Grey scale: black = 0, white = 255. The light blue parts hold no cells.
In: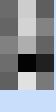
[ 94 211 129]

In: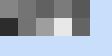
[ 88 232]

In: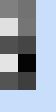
[114 224]

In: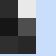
[233  22]

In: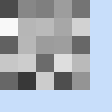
[116 167 156 205 103]

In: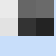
[106  51]

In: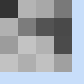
[121  83 195 194]
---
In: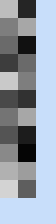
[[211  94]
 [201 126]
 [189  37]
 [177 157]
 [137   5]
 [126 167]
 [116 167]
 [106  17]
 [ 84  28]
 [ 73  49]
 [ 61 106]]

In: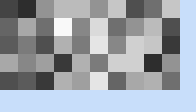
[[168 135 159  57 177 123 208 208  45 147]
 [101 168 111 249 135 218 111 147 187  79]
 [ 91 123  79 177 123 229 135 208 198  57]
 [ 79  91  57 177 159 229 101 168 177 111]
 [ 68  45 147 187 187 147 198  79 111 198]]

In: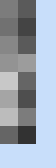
[[200 101]
 [188 124]
 [165  78]
 [147 156]
 [135  90]
 [124  90]
 [113  68]
 [101  50]]

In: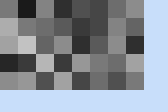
[[173 121 109  90  58  70 131 100]
 [162 194 100 140  47  90 140  47]
 [140 151  80 162  70 109  80 121]
 [121  26 131  47  80  70 109 140]
 [ 38  58 182  58 151 121 109 162]]

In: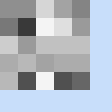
[[205 154 193 193 193]
 [184  80 244  80 102]
 [172 184 163 172 172]
 [143 143 214 163 132]
 [120  57 244 223 154]]

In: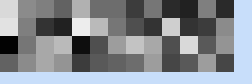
[[226 127  51  33 237 186 118  79  51 207  51  60 139]
 [217 139 127  98 177 109 109  60 118  42  33 127  42]
 [ 98 139 168 148  60  89  98 109 157  70  89 157  70]
 [  2 118 168 186  14  79 157 195 168  79 217  89 148]]
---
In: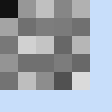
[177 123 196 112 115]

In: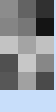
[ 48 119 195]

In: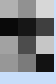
[215  22 162]

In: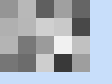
[101 201 155 108]

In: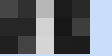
[ 41  23 214]

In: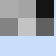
[ 20 195]

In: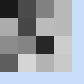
[185 187 132  93]

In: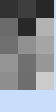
[ 39  40 111]

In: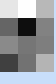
[184  14 138]
